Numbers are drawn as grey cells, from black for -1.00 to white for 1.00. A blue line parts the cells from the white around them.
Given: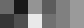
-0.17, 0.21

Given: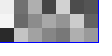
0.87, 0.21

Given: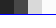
-0.71, 0.97

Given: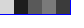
0.69, -0.54

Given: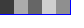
-0.54, 0.12

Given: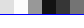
0.76, -0.09

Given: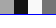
0.30, -0.08

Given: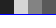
-0.73, -0.30

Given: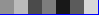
0.14, 0.69

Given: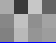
0.34, 0.23
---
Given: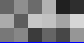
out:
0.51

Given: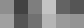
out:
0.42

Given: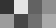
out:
-0.44

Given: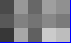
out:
-0.09

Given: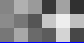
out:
0.56

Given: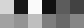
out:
-0.01

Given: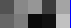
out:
-0.92

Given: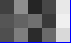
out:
-0.12

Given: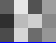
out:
0.47

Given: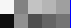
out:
-0.38
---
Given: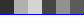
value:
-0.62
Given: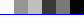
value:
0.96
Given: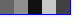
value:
-0.20
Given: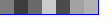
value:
-0.02
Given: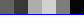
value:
-0.23
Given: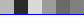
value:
0.44
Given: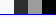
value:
0.95
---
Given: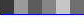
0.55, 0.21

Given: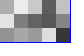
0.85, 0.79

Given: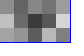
0.67, 0.50

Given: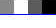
1.00, 0.07

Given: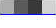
0.65, 0.36

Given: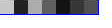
0.57, 0.35
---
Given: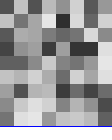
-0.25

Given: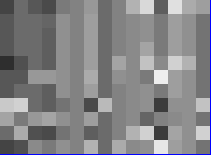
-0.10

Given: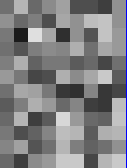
0.58

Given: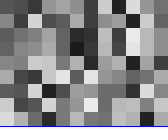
0.33

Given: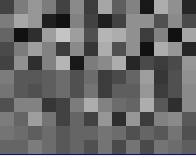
-0.26

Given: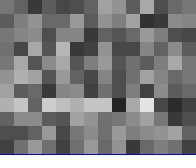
-0.49

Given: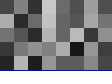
-0.45

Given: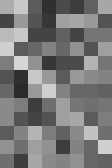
-0.24
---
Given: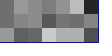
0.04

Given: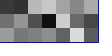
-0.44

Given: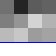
0.40

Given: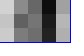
0.43

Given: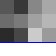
0.43

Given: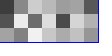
0.40

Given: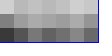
0.17
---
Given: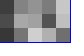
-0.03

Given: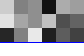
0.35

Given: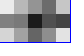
-0.15

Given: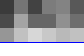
0.03

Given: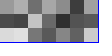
-0.52

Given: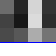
0.67

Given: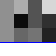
-0.35

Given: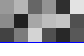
-0.63

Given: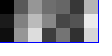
-0.57

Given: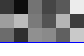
-0.30
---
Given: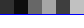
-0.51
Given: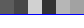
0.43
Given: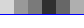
-0.19
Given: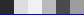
-0.41
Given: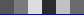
0.51
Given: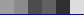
-0.62
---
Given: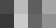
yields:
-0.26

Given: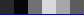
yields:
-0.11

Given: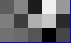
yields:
-0.78

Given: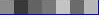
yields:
-0.22

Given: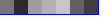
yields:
0.24

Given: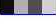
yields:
-0.39

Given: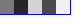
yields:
0.66
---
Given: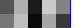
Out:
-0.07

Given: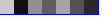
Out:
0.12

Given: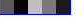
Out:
-0.30

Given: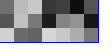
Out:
-0.23

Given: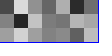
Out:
0.25

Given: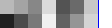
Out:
-0.05

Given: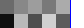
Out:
-0.88

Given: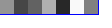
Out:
-0.23

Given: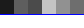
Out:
-0.26

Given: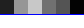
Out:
0.18
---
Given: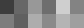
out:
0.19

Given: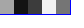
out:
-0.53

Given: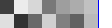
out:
0.69

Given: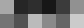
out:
-0.64

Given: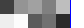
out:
0.26

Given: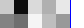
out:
0.71

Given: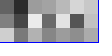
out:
0.22

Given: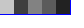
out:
0.02

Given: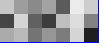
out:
0.08
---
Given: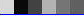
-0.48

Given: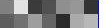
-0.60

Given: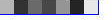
-0.61

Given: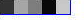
-0.60

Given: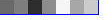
-0.18

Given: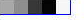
-0.57

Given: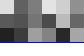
-0.69
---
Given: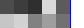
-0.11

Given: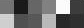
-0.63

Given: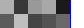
-0.18

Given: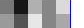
0.32

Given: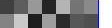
-0.38

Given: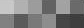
-0.51

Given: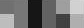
0.37

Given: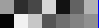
0.13
